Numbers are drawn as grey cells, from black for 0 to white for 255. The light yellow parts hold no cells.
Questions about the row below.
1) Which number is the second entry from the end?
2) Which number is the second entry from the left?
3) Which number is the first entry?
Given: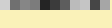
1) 70
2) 112
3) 208

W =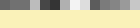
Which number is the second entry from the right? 154
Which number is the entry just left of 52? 71
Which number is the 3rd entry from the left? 113
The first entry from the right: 199
